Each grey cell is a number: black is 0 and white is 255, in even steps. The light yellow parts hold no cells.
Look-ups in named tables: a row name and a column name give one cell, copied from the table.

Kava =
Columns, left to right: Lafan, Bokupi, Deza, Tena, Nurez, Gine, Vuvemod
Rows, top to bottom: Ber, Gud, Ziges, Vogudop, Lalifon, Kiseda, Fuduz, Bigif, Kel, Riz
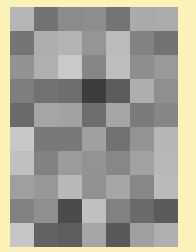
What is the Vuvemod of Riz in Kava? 175
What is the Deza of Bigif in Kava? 184
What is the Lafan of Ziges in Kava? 146
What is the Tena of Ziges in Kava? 134
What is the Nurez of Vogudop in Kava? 92
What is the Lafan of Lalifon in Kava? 106
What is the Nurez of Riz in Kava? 89
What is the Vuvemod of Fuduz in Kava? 183
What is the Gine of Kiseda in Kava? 147
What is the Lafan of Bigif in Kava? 159
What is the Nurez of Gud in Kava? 187
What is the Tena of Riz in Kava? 165
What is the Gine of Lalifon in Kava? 123
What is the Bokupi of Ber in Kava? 115
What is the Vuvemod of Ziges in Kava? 153
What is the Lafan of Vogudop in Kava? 126
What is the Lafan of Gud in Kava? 117

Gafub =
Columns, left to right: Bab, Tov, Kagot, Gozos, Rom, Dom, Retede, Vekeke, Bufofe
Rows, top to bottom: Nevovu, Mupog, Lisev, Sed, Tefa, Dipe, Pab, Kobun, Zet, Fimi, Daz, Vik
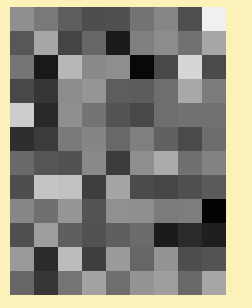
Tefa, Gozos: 116
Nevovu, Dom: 115
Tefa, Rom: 84
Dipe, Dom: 127
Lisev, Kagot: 183
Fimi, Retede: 27
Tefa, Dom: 72
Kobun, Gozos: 62
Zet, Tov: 112
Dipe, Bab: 46
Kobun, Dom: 75
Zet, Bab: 135
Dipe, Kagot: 122
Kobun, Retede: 70
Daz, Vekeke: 77
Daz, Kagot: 188
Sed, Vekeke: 168
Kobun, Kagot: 193

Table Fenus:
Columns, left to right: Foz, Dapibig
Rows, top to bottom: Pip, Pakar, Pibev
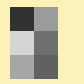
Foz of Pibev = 166
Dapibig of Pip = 155
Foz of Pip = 50
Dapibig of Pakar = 111
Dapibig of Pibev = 97
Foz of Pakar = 212

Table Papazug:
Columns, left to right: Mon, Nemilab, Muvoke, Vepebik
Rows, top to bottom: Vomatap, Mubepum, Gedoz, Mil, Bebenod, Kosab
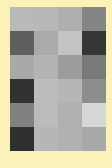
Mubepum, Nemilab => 170
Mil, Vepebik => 141
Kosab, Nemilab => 182
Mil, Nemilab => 188
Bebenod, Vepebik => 215
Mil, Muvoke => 182
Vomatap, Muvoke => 175
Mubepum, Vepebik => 54
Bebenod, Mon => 129
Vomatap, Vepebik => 133
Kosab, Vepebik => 169
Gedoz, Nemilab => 179
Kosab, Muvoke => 177

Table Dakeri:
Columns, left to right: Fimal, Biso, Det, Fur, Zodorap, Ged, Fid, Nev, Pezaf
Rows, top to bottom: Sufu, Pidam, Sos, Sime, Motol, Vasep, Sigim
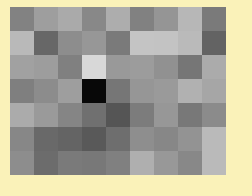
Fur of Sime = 8
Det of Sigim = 122
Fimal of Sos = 161
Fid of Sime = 154
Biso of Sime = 140
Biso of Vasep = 105
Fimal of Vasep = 135
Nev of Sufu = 183
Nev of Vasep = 147
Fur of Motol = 112
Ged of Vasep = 142

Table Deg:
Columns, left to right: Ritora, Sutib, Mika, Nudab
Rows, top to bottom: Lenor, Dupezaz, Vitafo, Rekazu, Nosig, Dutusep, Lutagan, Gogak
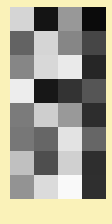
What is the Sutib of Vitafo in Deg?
216
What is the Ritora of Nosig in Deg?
123
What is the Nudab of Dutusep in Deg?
102
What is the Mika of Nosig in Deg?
153
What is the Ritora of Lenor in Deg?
213
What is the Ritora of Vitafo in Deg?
134
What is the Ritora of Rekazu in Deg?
237
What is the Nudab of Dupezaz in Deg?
70

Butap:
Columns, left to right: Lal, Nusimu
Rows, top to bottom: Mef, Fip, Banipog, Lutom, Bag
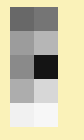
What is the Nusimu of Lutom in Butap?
215
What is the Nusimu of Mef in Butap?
117
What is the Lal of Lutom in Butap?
173
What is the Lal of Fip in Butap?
156
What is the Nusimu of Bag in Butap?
247
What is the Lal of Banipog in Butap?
138

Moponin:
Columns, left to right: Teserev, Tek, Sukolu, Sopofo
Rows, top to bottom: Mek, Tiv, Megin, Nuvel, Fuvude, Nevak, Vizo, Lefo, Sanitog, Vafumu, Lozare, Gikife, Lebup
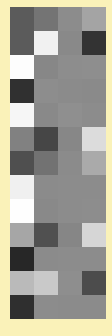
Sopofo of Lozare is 140
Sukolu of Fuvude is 143
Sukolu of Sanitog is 140
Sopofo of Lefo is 140
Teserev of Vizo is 79
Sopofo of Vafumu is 214
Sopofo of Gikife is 76
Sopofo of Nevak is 220
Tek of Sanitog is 137
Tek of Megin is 135
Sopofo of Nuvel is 138
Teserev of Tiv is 91
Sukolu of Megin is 141
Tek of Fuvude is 137
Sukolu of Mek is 140
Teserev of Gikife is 186
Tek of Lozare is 139
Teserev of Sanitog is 254
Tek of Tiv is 241
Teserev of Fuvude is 246
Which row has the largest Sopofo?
Nevak

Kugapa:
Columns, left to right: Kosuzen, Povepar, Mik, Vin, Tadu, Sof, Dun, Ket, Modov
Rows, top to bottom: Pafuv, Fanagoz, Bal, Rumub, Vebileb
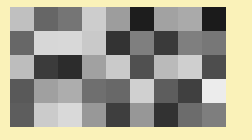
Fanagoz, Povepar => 215
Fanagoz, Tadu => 51
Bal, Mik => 44
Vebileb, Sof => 151
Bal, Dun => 186
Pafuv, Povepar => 102
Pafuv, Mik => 117
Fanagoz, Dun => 58
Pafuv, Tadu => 157
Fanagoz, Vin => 201
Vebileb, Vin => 152
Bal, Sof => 80
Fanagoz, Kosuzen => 103
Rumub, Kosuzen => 89
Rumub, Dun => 93
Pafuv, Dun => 162
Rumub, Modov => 236
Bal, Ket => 207
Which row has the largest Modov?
Rumub

